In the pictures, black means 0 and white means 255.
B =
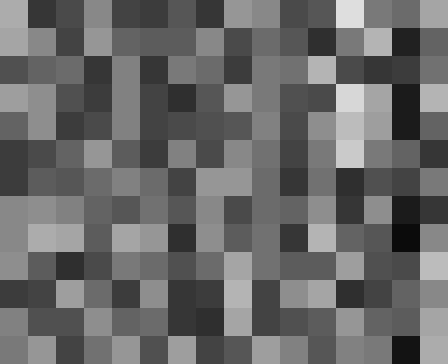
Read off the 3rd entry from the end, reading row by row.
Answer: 121
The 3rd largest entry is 202
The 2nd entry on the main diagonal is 136
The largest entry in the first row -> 222
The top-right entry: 165
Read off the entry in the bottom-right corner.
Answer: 172
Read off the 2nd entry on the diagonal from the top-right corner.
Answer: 33
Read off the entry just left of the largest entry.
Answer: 86
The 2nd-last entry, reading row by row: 19
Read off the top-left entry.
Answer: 172
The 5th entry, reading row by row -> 67
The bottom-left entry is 121
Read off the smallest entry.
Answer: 11
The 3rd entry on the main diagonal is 107
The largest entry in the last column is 188
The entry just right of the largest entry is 121
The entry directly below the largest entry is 121
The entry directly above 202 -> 188
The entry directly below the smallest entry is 74

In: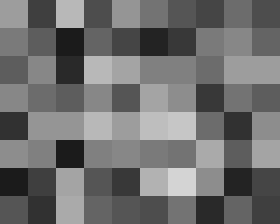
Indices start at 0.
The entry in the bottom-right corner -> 63
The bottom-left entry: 85
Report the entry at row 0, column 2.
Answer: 184
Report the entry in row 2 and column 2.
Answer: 41
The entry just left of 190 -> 157
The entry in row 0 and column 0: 157
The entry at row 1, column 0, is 122
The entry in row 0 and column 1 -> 63
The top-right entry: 77
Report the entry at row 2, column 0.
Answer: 93
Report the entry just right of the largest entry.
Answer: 141
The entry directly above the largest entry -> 115
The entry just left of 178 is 56
